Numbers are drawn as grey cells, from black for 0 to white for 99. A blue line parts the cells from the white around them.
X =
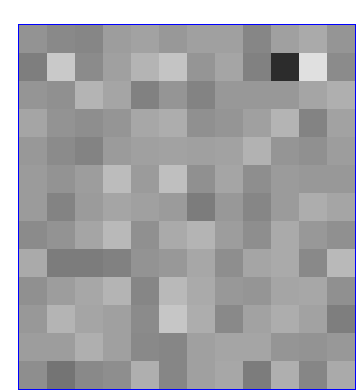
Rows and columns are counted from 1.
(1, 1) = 57
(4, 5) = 65
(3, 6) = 58
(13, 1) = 55
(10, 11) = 65
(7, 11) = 67
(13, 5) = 68
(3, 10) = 59
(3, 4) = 64
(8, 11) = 59
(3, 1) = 58
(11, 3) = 64
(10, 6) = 72
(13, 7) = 62
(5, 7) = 62
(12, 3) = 68
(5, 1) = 59
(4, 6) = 67
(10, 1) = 56
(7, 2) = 51
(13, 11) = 52
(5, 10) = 58
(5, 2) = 54
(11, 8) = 53
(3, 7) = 51
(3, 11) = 64
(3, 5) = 50
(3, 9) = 59
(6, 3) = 61
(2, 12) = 54
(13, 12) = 66
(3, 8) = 59
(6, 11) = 59
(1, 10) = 62
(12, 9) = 64
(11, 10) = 67
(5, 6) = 63

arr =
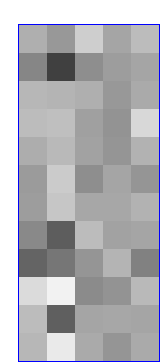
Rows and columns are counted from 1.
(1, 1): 68
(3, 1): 71
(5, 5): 69
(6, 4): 64
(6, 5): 58
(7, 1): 61
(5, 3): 63
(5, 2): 72
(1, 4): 64
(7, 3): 65
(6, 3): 55
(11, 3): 64
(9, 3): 58
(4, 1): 73
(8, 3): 73
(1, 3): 80
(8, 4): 63

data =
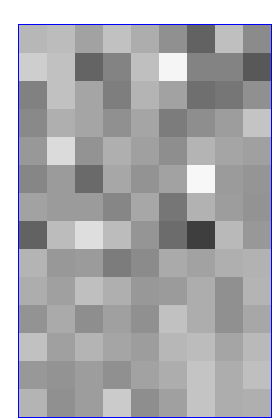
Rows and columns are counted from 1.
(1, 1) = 71
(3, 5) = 70
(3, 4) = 49
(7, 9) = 57
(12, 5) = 61
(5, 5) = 62
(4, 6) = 48
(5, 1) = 59
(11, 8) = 56
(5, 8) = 64
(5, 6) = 55
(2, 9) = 34
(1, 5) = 67
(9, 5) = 54
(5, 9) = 62
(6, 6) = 63
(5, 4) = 68
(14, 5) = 55
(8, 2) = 73
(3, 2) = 75
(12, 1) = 75
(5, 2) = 85
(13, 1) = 59
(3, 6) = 63
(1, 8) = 74
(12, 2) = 62
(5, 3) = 57
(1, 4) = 75
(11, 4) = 62
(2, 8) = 51
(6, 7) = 96
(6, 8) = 60

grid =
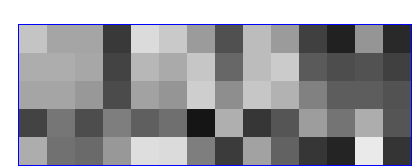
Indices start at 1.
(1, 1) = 76
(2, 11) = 35
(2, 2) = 67
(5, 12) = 14
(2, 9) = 73
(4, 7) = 8
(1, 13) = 58
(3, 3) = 59
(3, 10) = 69
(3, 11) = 50
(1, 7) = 60
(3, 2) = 64
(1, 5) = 85
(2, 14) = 25
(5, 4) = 59
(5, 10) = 38
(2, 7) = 77
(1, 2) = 64
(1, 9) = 73
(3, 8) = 55
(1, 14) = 16

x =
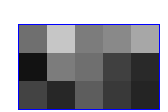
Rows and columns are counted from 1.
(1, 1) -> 43
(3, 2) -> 15
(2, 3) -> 43
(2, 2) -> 48

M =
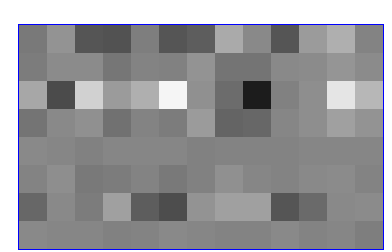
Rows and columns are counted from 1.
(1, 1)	47
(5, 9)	51
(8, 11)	51
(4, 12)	62
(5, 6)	52
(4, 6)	48
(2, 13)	54
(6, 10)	51
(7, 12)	53
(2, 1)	48
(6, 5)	51
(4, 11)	55
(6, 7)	50
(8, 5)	51
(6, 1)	51
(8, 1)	53
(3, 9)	11
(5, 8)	51
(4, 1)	45
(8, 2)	52
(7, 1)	40
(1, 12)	68
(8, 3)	52
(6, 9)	52
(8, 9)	51
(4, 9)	40
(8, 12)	52
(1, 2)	57
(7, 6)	30
